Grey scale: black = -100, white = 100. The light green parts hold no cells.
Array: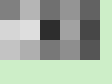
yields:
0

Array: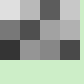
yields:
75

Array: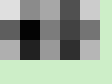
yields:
75

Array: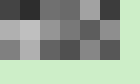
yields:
-47

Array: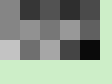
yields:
4

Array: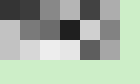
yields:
-59
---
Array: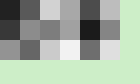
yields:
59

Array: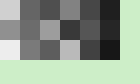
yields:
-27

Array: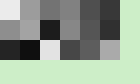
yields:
78

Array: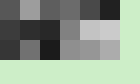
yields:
-79

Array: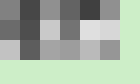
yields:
29

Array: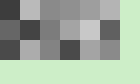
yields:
3
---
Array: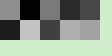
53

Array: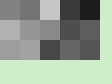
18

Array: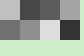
11

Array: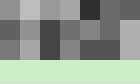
14

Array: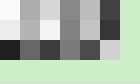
41

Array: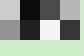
-75

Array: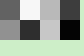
-64

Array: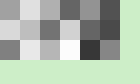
49
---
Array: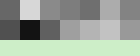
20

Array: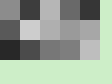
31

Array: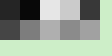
26

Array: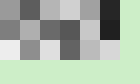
-75

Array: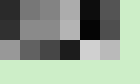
-39

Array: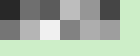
24

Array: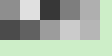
43
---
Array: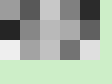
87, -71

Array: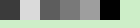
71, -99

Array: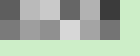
69, -54

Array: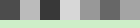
69, -56

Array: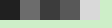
70, -75

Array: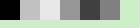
81, -100

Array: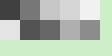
89, -50
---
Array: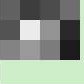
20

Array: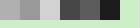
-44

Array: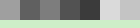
-54

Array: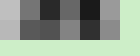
3

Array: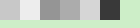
35

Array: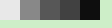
-32
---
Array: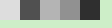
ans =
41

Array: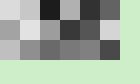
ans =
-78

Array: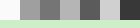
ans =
-8

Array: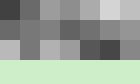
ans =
22

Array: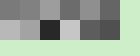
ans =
23

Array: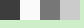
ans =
-7
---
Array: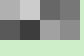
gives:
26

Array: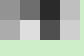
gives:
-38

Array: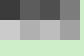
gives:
48

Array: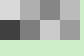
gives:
59

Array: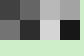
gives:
67

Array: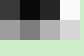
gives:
40

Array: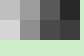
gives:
-41

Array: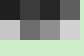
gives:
12

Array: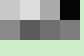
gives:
-13
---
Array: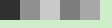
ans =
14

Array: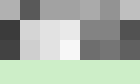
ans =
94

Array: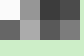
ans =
-20

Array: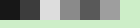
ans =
73

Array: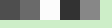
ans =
-17

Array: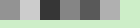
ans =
-58
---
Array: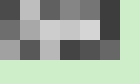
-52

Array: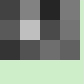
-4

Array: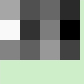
-67

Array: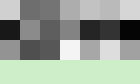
68

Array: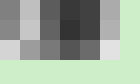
34

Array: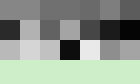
-28
